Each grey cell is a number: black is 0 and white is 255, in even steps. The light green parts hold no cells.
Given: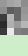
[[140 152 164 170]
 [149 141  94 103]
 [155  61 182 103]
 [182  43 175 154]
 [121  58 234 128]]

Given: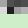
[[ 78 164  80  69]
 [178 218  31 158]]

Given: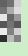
[[208  98 113]
 [221 115 170]
 [153 230 103]
 [ 87  86 115]
 [208 235 129]
 [129  46 187]]

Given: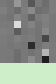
[[124 120 116 151 122  87 121 109]
 [124 127 118 108 126 138 110 115]
 [120 120 115 132 122  98 123 128]
 [120 122 122 220 121 131 117 126]
 [120 126 123  92 117 121 116 135]
 [120 123 120 127 121 124 116  71]
 [122 122 118 121 118  44 115 125]
 [123 121 121 110 120 115 121 182]
 [121 121 119 109 120 139 121  30]]

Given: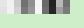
[[112 230 241 202 113 144 245 105  35 184]
 [123 226 241 210 121 151 246 110  38 159]]

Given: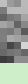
[[185 191 155 142]
 [184 123 184 185]
 [164  99 120 128]
 [135 164 151 100]
 [ 91 125 120 145]
 [150 127 170 162]
 [212 112  71  95]
 [102 105 116 122]
 [140  60  69 141]]

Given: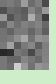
[[ 74 117 123 112 156 108 126]
 [153  80 107 102  91 133 110]
 [ 62 152  82 107  96 173 121]
 [104  97 134 112 129 121 131]
 [ 95 115 100 122 122 102 123]
 [140 116 122 143 168 114 146]
 [127 122 162  91 122 135  95]
 [129  40  46 120 110  73 118]
 [131 120 101 102 133 119 106]
 [141 119 107 205 152 113 149]]

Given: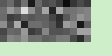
[[ 58  90 107  70 113  26 105  74  83  60  11  54  74]
 [131 110 152 125 221 142  95 166  37 170 113 115 124]
 [131 107  60  71  96  86  95  96  70  44  89 118 148]
 [ 95 142  78 170  36 110 110  99  86  50 156 140  23]
 [162  71 104 100 153  59  73 134  83  82  88 108 163]
 [111  86 133 124 147 110 112  95 101 120 122  75  43]]
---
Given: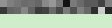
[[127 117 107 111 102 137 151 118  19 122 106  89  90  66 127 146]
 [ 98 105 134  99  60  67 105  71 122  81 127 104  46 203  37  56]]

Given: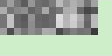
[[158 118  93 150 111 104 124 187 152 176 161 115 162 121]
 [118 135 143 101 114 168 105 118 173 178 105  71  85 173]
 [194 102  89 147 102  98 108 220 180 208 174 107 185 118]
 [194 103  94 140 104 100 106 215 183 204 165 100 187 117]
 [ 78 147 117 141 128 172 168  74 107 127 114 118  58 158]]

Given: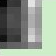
[[ 56  53 116 227 179   7]
 [ 73  74 113 185 156  41]
 [ 81  75 108 173 151  50]
 [ 78  77 114 173 151  48]
 [ 66  69 111 195 160  40]
 [ 59  55 116 212 171  19]
 [ 97  99 107 138 134  82]]

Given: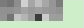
[[115 141 209 166 191 167 150 124 123]
 [144 149 163 154 159 153 151 146 145]
 [116 196 180 159  60 203 158 157 147]]

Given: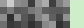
[[204 141 133  60 149 172  63 126 154 157]
 [123  88  92 120 132  95  90  88  95  94]
 [ 48 143  87  66 131 155  96  68 145 142]
 [ 56  66  81  49  69 136 151  49  72 111]]

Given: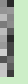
[[ 41 139]
 [152 148]
 [135 187]
 [140 123]
 [ 91 188]
 [ 42 164]
 [ 69 153]
 [ 68 208]
 [111  83]
 [ 93 192]
 [ 60 199]]
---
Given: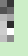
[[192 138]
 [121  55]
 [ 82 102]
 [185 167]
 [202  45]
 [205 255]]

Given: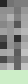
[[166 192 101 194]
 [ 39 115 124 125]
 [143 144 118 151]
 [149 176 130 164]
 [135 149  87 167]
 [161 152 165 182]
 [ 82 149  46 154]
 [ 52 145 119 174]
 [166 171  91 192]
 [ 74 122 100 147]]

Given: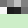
[[247  28  34 110]
 [115 144 191 128]]

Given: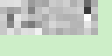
[[199 226 200 223 220 241 178 193 169 184 178 186 206 176]
 [220 222 225 200 155 172 165 203 196 207 176 195 105 170]
 [182 158 166 197 131 189 205 187 186 195 198 206  56 198]
 [206 114 229 210 187 192 171 198 181 177 180 187 253 168]
 [198 135 220 143 122 160 185 214 201 201 182 181 228 197]]

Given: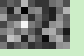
[[120  59  89 106  48  68  51  46 143 151]
 [ 69  98  79 181  80  51  52 110 126  78]
 [111  31 146   2 127 139  53  32 105 179]
 [161  74  73 139  48 109  63  33 142  95]
 [ 71 125 160 247 124  97  40 143 157 101]
 [127 152 102 143  93  50 160 172 104  25]
 [ 69 194 169  32 136  82  11 142 172  67]]

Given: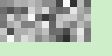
[[170 247 168 219 197 136 166 134  84  46 138 216 124]
 [139 147 176 173 187 169 139 141  71 251  48 185  98]
 [108  82 114  92 212 174 216 127 106 116 228 173 150]
 [124 213 144 178 248 108  58  89 191 204 200 162 195]
 [117 169 192 128 130 179 235 102 197 162 127 185 153]
 [199  77 174 175 194 164 191 108 111  75 164 231 119]]
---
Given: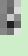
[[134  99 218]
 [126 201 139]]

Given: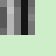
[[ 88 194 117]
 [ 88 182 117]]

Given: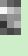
[[248 198 172]
 [125 148 144]]

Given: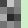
[[130  96 125]
 [173  40  71]]

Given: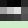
[[161 198 223]
 [ 49  53  60]]

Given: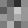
[[ 91 131 200]
 [153 132 168]]

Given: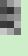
[[ 69  50 128]
 [116 136 150]]

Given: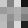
[[155 166 175]
 [183 145 173]]

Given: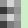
[[ 54 116 147]
 [149 213 163]]
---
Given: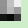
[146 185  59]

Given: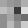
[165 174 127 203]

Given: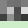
[131 197  79]

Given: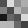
[79 74 82 65]

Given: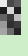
[234 216 190]

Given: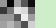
[150 119  88  79]

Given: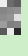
[237 140 223]
